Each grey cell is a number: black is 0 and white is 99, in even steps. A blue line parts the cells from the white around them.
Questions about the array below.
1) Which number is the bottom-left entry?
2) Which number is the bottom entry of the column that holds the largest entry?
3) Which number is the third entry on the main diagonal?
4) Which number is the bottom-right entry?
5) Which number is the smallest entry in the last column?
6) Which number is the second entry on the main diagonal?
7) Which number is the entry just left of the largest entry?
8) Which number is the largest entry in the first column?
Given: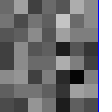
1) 29
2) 11
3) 54
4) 29
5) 20
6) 29
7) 37
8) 54

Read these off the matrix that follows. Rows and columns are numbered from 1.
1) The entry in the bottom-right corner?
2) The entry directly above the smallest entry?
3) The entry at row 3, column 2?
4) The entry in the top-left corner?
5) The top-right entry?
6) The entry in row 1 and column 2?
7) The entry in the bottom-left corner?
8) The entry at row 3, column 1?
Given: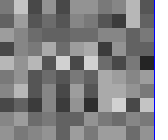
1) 57
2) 38
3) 52
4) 47
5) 33
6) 76
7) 57
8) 61

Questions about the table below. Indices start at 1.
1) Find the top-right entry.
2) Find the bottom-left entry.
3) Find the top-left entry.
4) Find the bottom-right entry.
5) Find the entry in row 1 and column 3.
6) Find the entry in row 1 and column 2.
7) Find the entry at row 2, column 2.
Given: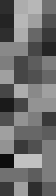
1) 44
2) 22
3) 18
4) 36
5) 71
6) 67
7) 71
